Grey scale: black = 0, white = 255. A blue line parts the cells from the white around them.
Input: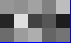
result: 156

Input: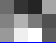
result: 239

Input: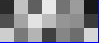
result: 121

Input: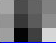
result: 4

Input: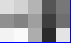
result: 250

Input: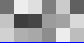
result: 175

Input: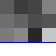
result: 136

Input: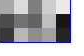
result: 183

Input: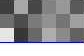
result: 55

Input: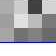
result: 114
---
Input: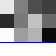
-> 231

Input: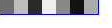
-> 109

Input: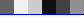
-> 99

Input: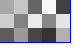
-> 168

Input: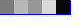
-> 123

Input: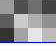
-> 156

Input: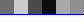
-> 109

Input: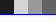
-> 29
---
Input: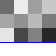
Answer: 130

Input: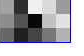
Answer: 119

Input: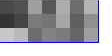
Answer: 101

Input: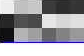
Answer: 131

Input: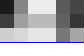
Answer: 119

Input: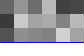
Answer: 209

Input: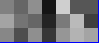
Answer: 179

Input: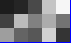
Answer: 209
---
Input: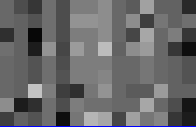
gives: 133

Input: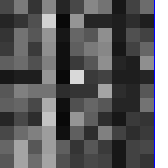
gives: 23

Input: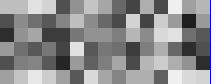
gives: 239

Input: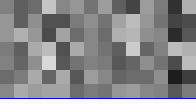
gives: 129

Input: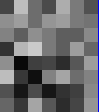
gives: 44

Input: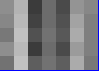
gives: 94

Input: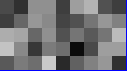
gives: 129
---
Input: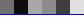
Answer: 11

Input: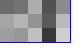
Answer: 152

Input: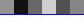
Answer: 18

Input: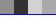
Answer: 50

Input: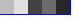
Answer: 224

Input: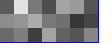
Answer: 126

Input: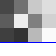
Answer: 51

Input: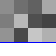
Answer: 73

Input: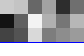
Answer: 83
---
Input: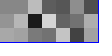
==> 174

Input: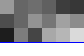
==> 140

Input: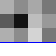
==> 153

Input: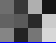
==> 203

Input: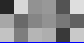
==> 97

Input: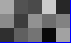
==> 130

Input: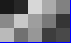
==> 53

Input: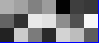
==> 247

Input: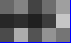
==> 198

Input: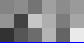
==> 166
